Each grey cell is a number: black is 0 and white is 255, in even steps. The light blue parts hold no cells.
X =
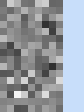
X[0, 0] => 111
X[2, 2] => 164
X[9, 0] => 182
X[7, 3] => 176
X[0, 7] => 102
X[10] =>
[87, 90, 139, 93, 201, 118, 67, 143, 164]
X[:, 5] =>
[195, 156, 185, 133, 153, 129, 158, 114, 100, 100, 118, 141, 95, 152, 134, 121]
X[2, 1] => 170
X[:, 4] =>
[112, 144, 137, 149, 123, 120, 166, 149, 146, 135, 201, 98, 147, 94, 136, 156]
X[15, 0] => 140
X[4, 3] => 116
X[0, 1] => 203
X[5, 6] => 108
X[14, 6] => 129
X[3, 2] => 146
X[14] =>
[130, 135, 141, 142, 136, 134, 129, 141, 127]
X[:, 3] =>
[116, 177, 92, 106, 116, 127, 133, 176, 133, 144, 93, 210, 81, 205, 142, 84]
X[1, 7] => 123
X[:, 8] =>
[104, 114, 179, 126, 157, 86, 109, 137, 195, 115, 164, 217, 166, 118, 127, 109]
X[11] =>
[132, 210, 134, 210, 98, 141, 133, 132, 217]
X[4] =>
[121, 147, 135, 116, 123, 153, 182, 63, 157]
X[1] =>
[124, 107, 135, 177, 144, 156, 130, 123, 114]
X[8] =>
[113, 134, 94, 133, 146, 100, 107, 165, 195]
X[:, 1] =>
[203, 107, 170, 124, 147, 153, 69, 94, 134, 135, 90, 210, 102, 81, 135, 165]
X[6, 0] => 117

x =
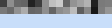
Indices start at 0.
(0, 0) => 63
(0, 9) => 101
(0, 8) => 203
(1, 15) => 149
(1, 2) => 145
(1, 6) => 142
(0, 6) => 144
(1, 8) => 140
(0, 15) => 125
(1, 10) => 187

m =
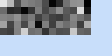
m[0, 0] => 229
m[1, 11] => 219
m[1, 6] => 71
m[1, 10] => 74
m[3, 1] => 68
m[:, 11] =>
[147, 219, 113, 62, 101]
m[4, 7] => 102
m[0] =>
[229, 182, 76, 133, 124, 116, 76, 6, 40, 114, 144, 147, 1]
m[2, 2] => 145
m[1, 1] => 41
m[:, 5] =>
[116, 124, 65, 10, 117]
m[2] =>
[132, 126, 145, 101, 122, 65, 94, 66, 59, 84, 134, 113, 89]
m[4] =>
[70, 62, 130, 207, 110, 117, 51, 102, 78, 81, 199, 101, 94]
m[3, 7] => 63
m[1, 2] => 47
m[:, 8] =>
[40, 141, 59, 131, 78]

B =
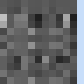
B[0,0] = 89
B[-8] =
[73, 116, 101, 97, 141, 92, 91, 116, 111, 91, 56]
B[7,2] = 98
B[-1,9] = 92
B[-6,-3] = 114
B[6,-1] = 55
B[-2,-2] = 109
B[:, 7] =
[84, 79, 91, 90, 116, 89, 117, 89, 81, 72, 88, 113]
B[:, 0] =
[89, 92, 192, 166, 73, 105, 71, 118, 95, 95, 115, 74]
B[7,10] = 71
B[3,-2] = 147
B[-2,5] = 71
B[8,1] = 81
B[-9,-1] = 45
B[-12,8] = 88
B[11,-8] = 97
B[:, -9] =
[81, 73, 123, 115, 101, 95, 101, 98, 51, 61, 96, 99]
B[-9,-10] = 90
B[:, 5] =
[86, 85, 31, 45, 92, 79, 93, 71, 44, 83, 71, 91]
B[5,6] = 86
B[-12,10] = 87
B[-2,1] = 88
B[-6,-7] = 145
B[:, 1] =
[84, 79, 91, 90, 116, 89, 117, 89, 81, 72, 88, 113]
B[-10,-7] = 63
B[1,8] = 91
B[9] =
[95, 72, 61, 116, 83, 83, 98, 72, 93, 89, 86]
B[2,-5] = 78

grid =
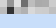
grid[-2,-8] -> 210
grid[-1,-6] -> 188
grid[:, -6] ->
[224, 188]
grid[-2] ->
[210, 148, 224, 111, 189, 170, 172, 204]
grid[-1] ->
[187, 51, 188, 177, 216, 205, 204, 191]

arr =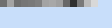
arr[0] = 111
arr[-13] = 164
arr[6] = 163
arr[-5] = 104
